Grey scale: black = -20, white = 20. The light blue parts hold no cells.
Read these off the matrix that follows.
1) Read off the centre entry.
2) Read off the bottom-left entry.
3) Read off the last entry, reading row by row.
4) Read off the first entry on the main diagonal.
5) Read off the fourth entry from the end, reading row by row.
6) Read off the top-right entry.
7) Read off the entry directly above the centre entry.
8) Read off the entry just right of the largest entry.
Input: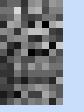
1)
-20
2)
-12
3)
2
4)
-8
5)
-2
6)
2
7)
-4
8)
-10
